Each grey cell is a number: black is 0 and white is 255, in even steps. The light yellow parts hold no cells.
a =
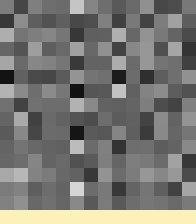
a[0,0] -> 125
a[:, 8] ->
[89, 64, 175, 66, 172, 28, 194, 96, 92, 133, 51, 101, 108, 56, 89]
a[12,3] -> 123
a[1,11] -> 125
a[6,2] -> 110
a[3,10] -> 151
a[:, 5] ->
[197, 72, 55, 160, 57, 148, 17, 178, 84, 21, 188, 81, 98, 213, 137]
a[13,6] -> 108
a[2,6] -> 95
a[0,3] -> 110
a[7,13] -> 128
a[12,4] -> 104
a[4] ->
[166, 105, 135, 130, 118, 57, 99, 99, 172, 107, 151, 116, 111, 64]
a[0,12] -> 77
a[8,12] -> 99
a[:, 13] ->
[120, 93, 75, 52, 64, 145, 82, 128, 148, 118, 137, 55, 75, 165, 122]
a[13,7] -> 121
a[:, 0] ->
[125, 56, 174, 102, 166, 19, 179, 113, 100, 90, 100, 103, 168, 123, 129]
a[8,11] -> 139
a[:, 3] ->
[110, 82, 134, 94, 130, 71, 139, 109, 106, 107, 99, 100, 123, 109, 112]
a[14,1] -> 144
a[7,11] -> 77
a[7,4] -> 109
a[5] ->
[19, 97, 74, 71, 91, 148, 116, 112, 28, 108, 47, 94, 111, 145]
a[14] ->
[129, 144, 104, 112, 102, 137, 89, 123, 89, 109, 118, 115, 105, 122]
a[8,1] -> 170
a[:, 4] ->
[107, 95, 118, 105, 118, 91, 119, 109, 98, 105, 97, 106, 104, 99, 102]
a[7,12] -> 67

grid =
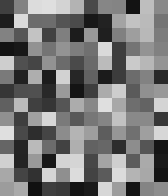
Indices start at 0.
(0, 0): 64
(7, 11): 212
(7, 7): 223
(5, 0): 122
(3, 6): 112
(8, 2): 161
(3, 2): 146
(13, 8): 157
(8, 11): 55
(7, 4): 85
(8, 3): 215
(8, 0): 144
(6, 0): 54
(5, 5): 38
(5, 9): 108
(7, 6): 136
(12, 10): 168
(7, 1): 187
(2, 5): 28
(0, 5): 179
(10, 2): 186
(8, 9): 137
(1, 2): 108
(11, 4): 212
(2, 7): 31
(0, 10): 190
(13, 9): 20
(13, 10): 132
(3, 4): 147
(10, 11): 21
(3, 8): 61
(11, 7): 164
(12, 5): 220
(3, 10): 147

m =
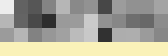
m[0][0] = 237
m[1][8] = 135
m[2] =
[155, 181, 130, 151, 161, 187, 200, 49, 173, 174, 155, 135]
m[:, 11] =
[164, 140, 135]
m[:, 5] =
[137, 155, 187]
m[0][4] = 182
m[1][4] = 154

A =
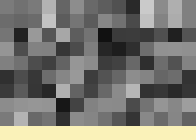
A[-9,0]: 123
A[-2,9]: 75
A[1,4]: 92
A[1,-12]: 107
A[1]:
[108, 102, 107, 195, 92, 117, 91, 135, 113, 74, 193, 131, 172, 128]
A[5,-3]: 102
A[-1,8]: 86
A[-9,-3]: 139
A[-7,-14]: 117
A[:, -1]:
[128, 128, 84, 144, 131, 51, 54, 158, 98]
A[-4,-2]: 109
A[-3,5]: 99
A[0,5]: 141
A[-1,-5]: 52
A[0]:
[123, 113, 122, 179, 101, 141, 105, 93, 81, 41, 202, 139, 175, 128]
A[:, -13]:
[113, 102, 33, 77, 113, 77, 91, 147, 179]
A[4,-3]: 109
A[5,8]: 103
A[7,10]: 115
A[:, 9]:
[41, 74, 60, 47, 104, 141, 182, 75, 52]
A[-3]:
[58, 91, 54, 39, 176, 99, 67, 104, 139, 182, 50, 55, 41, 54]
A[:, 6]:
[105, 91, 115, 126, 140, 61, 67, 130, 133]
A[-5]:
[128, 113, 77, 64, 99, 150, 140, 60, 66, 104, 46, 109, 82, 131]
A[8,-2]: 134
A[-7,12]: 32
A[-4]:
[48, 77, 55, 109, 134, 153, 61, 83, 103, 141, 132, 102, 109, 51]
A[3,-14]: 149

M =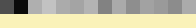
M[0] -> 78
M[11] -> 154
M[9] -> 142
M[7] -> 130

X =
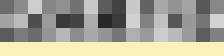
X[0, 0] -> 108
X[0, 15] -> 136
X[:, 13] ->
[164, 152, 154]
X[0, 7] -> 92
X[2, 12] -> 186
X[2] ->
[91, 123, 107, 149, 183, 140, 169, 148, 118, 175, 154, 204, 186, 154, 93, 129]
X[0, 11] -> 169
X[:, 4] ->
[144, 58, 183]
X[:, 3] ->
[134, 155, 149]
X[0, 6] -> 201
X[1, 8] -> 59
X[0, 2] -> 205
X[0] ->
[108, 139, 205, 134, 144, 114, 201, 92, 66, 201, 99, 169, 148, 164, 87, 136]
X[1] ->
[163, 188, 78, 155, 58, 67, 173, 39, 59, 209, 130, 194, 86, 152, 118, 211]
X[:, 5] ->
[114, 67, 140]

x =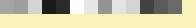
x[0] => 165
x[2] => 212
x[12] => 105
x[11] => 90

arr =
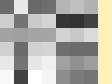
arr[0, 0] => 107
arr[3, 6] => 106
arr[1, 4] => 54
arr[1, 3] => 212
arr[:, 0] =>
[107, 206, 162, 209, 232, 249]
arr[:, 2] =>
[104, 203, 164, 209, 231, 255]
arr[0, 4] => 180
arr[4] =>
[232, 116, 231, 240, 160, 145, 158]
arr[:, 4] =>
[180, 54, 211, 110, 160, 141]
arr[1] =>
[206, 116, 203, 212, 54, 50, 67]

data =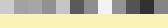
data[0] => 203
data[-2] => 49
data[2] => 166
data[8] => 146

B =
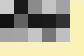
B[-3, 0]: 204
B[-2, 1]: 98
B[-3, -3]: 139
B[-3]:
[204, 26, 139, 195, 162]
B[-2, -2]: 26

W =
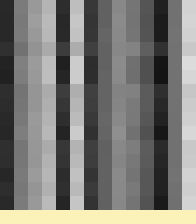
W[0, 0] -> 41
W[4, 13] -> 219
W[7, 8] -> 133
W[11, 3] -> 178
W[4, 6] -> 45
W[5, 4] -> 37
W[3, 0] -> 48
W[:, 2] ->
[153, 158, 153, 147, 155, 153, 149, 149, 154, 152, 151, 150, 155, 149, 153]
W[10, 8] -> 136
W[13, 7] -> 97
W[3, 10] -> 95
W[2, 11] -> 28
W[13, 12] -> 113
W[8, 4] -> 46
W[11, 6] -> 61
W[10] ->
[47, 118, 151, 171, 55, 179, 63, 97, 136, 125, 92, 42, 113, 200]
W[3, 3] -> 170
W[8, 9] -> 121
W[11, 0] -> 46
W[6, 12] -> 114
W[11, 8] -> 133
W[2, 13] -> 209
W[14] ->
[41, 123, 153, 186, 37, 197, 51, 97, 136, 116, 83, 26, 112, 211]
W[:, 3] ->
[180, 186, 184, 170, 189, 190, 171, 175, 179, 184, 171, 178, 182, 176, 186]
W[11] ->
[46, 119, 150, 178, 52, 185, 61, 98, 133, 120, 91, 38, 113, 202]
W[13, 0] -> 46
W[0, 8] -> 136
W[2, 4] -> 41
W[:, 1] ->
[123, 121, 123, 114, 128, 125, 116, 118, 121, 126, 118, 119, 122, 120, 123]
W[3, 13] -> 200
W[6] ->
[46, 116, 149, 171, 61, 174, 64, 100, 131, 129, 91, 47, 114, 198]
